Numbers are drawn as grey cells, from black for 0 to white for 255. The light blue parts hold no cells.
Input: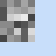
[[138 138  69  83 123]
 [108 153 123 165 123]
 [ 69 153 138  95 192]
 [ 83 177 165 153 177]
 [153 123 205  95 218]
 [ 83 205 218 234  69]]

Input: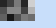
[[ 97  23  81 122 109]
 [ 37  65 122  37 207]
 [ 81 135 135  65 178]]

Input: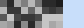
[[167 153  42 139  42 139 197 167 183]
 [183  56  56 183 101 183  72  56  72]
 [ 88 197  72  56  56  72 197 197 197]
 [101  42 167 127 183 115  42  42  29]]

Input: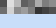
[[110 210 140 156 125  51  65  80]
 [ 80 223 185  95 110 171 125 140]]

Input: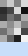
[[172 100  30 242]
 [ 58 113  85 172]
 [157 202 129 217]
 [172 142 186 129]
 [ 44  70 217  17]
 [113 157 230  70]]

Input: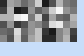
[[ 66 180  26  42 148  95 121 206 247 148 121]
 [ 81 148  54  81 148 134  95 219 233 134 164]
 [ 42 164 148 107 134 206  26  81 180 121 107]
 [134  81 206  95 164 194  42  42 134 180  54]
 [107  95 219 107 148 194  54  26 134 164  66]
 [180 180 233 247 121 206  66 164 107  95 180]]

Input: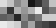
[[ 94 107  38 135  94 120 206 206]
 [220 194 135 165  23  52  94 194]
 [150  52 179 150 179 234  82 120]
 [234 220 206 107 165  82  68  52]]
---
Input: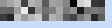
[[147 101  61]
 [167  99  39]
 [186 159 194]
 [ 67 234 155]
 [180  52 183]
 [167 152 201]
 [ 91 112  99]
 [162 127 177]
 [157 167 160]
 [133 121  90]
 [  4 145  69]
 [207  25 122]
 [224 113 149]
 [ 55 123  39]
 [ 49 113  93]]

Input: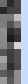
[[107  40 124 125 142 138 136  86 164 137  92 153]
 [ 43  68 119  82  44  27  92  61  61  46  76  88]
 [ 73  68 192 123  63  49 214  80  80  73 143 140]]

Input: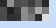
[[ 41  76  73]
 [144  32  48]
 [ 77  57  50]
 [ 81 142 139]
 [ 61  99 120]
 [ 96 168  43]
 [ 41 122 219]]

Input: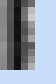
[[143 135 134 136 139 136 147 141 138 135]
 [ 83  82  85  80  80  80  85  80  80  81]
 [ 27  17  20  17  21  16  29  24  18  17]
 [ 77 110 115  89  80  96  77  78  84 103]
 [107 188 202 154 134 165  90 121 145 176]]

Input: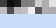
[[ 63 189]
 [ 15  78]
 [ 30 185]
 [126 192]
 [129 239]
 [205  87]
 [173 174]
 [226 171]]

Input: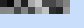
[[ 31 135]
 [  9 137]
 [133  72]
 [ 32 131]
 [168  68]
 [198 158]
 [ 73 193]
 [ 72  47]
 [101  35]
 [130 151]]
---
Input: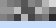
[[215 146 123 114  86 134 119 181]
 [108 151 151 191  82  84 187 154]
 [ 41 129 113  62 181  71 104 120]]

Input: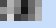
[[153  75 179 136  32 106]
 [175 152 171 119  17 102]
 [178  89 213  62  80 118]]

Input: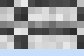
[[191  64  55 202 232  74  57  63  75  72  77  61]
 [ 77 188 203  77  58 188 200 219 176 207 204 210]
 [ 58 203 215  62  48 228 228 221 207 234 200 215]
 [157 128 139 158 169 124 152 130 109 134 133 147]
 [209  63  52 230 223  62  68  63  84  76  60  44]
 [ 61 223 190  69  61 213 226 209 202 212 210 200]
 [ 52 202 222  77  59 198 218 213 216 202 230 211]]

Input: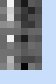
[[ 82 105 243  71  25  90]
 [ 71 131 204  94  58  37]
 [ 82 109 215  78  50  78]
 [ 84 141 149 119  59  55]
 [103 111 111 108  90 103]
 [ 83 105 239  73  27  90]
 [102 105 125 102  85 108]
 [101 113 112 109  90  98]
 [ 83 114 183  89  70  69]
 [101 128 168 115   5 119]]

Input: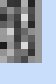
[[153 154  54  51 175  35]
 [153  95 143  97 150  79]
 [153  45 105  66 222  72]
 [153  97 118  53 162  40]
 [153 155 206  69 104 142]
 [153 153 158  59 123  93]
 [153  29 148  83 219  74]
 [153 147 179 112 116  51]
 [153 171 129 106  73 143]]

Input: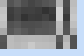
[[188 176  83  95  79  69  76  84  90 181  77]
 [193 194  62  72  64  65  61  50  60 210  71]
 [199 199  59  70  51  60  58  66  54 210  57]
 [191 191  81  87  77  77  79  84  88 188  81]
 [174 169  87  98  88  80  87  86  90 184  84]
 [ 82  87 187 180 182 184 183 181 178  90 178]
 [ 82  83 188 184 188 201 189 188 186  80 190]]

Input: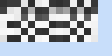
[[ 55  51  60  60 227  44 233 243  53  48  56 239  47 237]
 [ 73  66 226 236  61 176  53  57 190 140 164  57 181  47]
 [247 247 246 234  91 242  78  89 243 246 247  88 246  94]
 [243 241  44  51 243  52 248 248  46  64  56 244  52 247]
 [239 246 249 240  49 245  53  50 239 246 241  55 244  46]
 [233 223  47  46 247  54 244 249  51  57  48 251  53 248]]
